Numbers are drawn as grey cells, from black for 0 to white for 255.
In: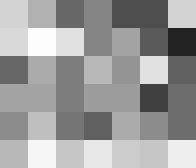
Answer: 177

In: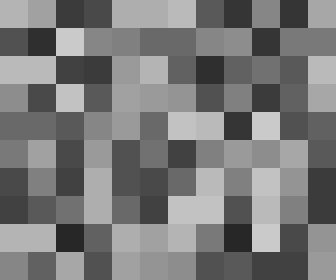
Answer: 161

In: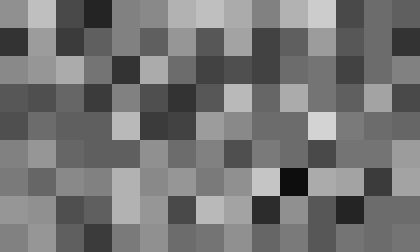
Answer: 191

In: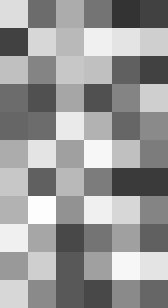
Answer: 108

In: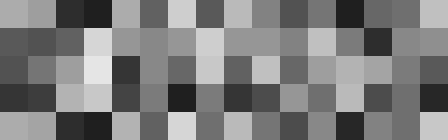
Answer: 158
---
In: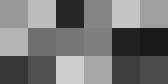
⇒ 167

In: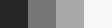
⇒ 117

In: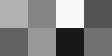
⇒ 154

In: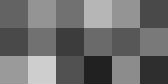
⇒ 33

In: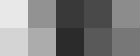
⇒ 43

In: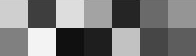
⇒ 194

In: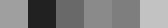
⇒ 138

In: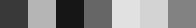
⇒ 225
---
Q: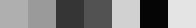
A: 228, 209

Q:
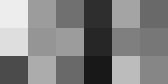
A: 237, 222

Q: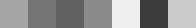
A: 238, 202

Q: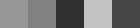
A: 195, 151

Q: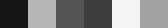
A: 245, 182

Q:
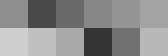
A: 206, 192

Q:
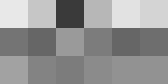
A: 232, 226

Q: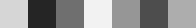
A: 242, 214
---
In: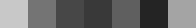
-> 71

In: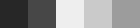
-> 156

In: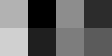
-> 44

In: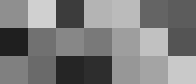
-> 45

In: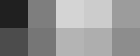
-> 118

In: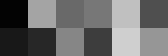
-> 39

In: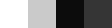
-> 202
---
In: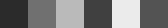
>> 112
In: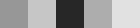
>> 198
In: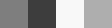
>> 61
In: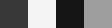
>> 244
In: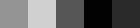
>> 208
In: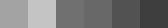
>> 196
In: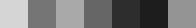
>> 117
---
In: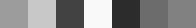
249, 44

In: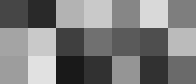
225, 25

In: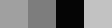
194, 5

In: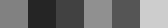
205, 37

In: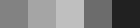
191, 33

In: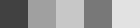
226, 65

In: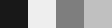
238, 24
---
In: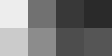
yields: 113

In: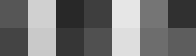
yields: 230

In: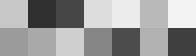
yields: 236

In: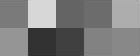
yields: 100

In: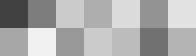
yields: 219

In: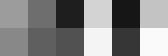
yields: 211

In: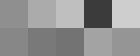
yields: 191

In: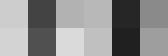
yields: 184

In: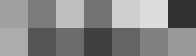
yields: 207

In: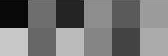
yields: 141
